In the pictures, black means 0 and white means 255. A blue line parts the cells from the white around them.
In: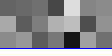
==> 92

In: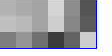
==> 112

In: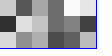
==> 175

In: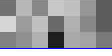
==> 176

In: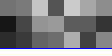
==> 100

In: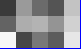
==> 120

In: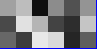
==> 232

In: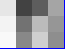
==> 207
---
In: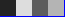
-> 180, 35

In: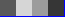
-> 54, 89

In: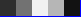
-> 18, 46

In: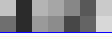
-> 202, 112

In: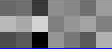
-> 156, 76

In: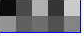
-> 202, 148

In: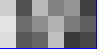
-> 65, 220

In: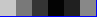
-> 136, 200

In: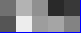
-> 56, 85
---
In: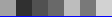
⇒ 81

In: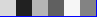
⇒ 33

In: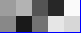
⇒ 136

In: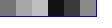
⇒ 166

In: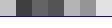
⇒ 100

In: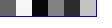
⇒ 247
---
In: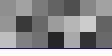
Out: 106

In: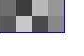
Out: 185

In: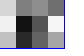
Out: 84

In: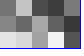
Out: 168

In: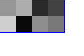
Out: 42

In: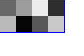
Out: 236

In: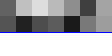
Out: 221
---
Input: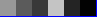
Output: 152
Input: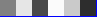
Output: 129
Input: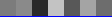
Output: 124
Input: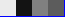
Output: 235
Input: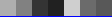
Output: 174
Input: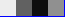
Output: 237
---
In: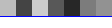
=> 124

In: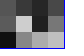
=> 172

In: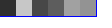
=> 161

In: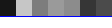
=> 54

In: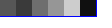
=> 205

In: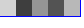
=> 83

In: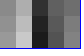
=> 83

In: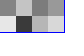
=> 182

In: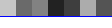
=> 172
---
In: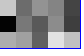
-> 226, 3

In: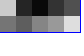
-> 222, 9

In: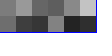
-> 195, 35

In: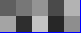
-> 195, 39

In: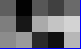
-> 211, 2

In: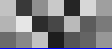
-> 230, 29
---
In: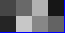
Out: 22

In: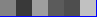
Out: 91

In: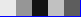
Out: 193

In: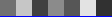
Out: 139

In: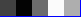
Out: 251

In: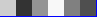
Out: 248

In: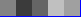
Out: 192

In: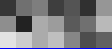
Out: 62

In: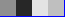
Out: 191
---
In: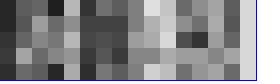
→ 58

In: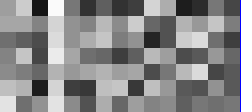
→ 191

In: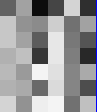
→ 177

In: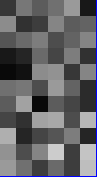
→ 146

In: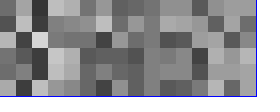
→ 109

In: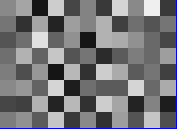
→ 70

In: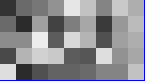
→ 73
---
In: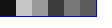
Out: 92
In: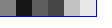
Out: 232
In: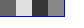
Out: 135
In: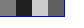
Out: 96
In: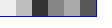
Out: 88
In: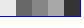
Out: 53
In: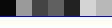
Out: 184
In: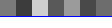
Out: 109
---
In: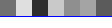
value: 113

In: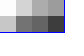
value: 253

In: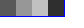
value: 89

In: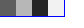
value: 94

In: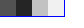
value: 82

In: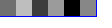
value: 112
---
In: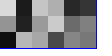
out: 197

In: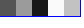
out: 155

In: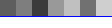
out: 153

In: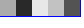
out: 171

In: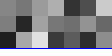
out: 175

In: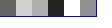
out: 174

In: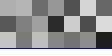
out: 205

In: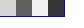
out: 97
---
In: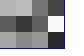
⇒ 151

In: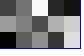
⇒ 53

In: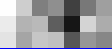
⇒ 151

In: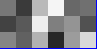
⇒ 156

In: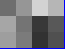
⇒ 50

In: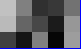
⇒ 6

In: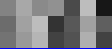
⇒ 175
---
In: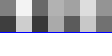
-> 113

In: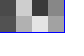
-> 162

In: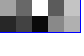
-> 176

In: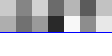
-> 232

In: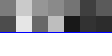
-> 44

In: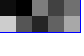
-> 168
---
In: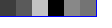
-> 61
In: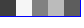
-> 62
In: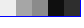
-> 238
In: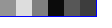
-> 148
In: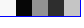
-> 248
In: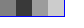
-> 128
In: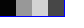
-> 4
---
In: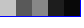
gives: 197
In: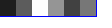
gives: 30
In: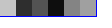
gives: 197
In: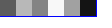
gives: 92
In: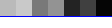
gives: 186
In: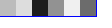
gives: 188
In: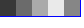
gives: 56
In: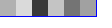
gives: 177
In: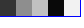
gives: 52
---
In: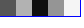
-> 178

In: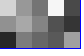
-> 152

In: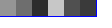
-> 110

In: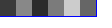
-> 136

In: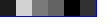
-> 210

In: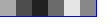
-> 77

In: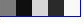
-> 15
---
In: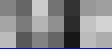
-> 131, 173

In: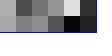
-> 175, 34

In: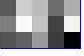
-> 89, 2

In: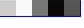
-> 205, 85

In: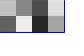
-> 193, 164

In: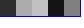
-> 45, 128
